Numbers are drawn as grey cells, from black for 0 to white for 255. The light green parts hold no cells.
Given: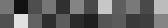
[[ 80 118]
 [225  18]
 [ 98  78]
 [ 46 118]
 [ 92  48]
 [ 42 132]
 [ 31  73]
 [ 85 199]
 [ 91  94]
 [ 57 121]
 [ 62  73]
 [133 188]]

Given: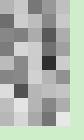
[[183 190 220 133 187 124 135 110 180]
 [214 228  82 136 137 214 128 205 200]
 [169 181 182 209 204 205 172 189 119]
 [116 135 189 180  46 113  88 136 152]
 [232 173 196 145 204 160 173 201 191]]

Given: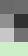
[[199 144 106]
 [113  49 108]]

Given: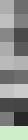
[[123  71 195 102 186 172 135 191 174]
 [ 40  69 203 110 179  90  74 128 109]]

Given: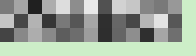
[[ 68 197 123]
 [136  70 165]
 [173 179  32]
 [137  54 173]
 [ 93 121 221]
 [109  86 141]
 [157 166 233]
 [ 46  47  81]
 [101 103 210]
 [142  71 198]
 [ 47 181 133]
 [166 227 121]
 [111  87 152]]

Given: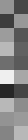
[[132 147 184  39 239 110 185 156  61 149]
 [184 154 140  69 167  90  97  85 152  71]]

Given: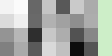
[[128 148 219 243]
 [170 182 239 251]
 [ 90  46 105 103]
 [217 199 177 196]
 [192 173 161  88]
 [ 13  82 142 202]
 [ 85 135 173 171]]

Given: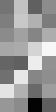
[[151 228 112 101 167 139 126 116]
 [139 177 231  96 171 161 200 194]
 [  3 105 134 237 212 133 177  96]
 [ 94 157 142 145 247 173 124 140]]
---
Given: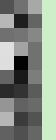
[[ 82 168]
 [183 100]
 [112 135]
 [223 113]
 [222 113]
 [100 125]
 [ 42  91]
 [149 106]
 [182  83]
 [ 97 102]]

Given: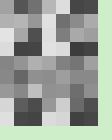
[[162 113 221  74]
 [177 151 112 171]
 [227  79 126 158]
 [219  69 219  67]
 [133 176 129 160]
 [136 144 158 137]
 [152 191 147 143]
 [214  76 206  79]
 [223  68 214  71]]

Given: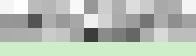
[[245 187 198 151 175 203 174]
 [150  83 153 240 171 117 142]
 [172 174 196  60 123 174 188]]

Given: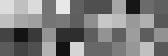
[[221 219 232  79 166 107]
 [191 159 121 143 189 176]
 [ 67  57  46  94  96  93]
 [ 91  80  18 104 125 192]]

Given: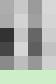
[[173 155]
 [170 160]
 [ 50 102]
 [ 69  95]
 [138 151]]

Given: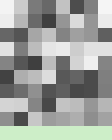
[[243 122 194 128]
 [237 105 149 149]
 [102 166 131 150]
 [226 188 234 225]
 [132  63 102 239]
 [ 66 188  88  75]
 [ 91 144  95  75]
 [212 133 195 150]
 [142 199 163 142]]

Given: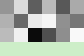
[[149  94  88]
 [177 234 144]
 [187  11 142]]

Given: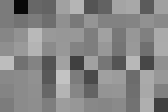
[[123 103 161  84 164  91]
 [123 124 144 149 130 145]
 [134 185 151 126 120 128]
 [143 180 152 126 117 112]
 [189 131 162 161  84  71]
 [137 145 195  74 156 170]
 [132 143 180  99 149 168]
 [124 142 157 136 138 175]]

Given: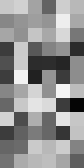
[[200 163 206]
 [135 158 238]
 [166 197 216]
 [ 60  88 147]
 [ 80  44  37]
 [ 61  33  59]
 [134 212 244]
 [103 228  60]
 [211 174 228]
 [ 60 123  53]
 [102 202 205]
 [114 184 165]]
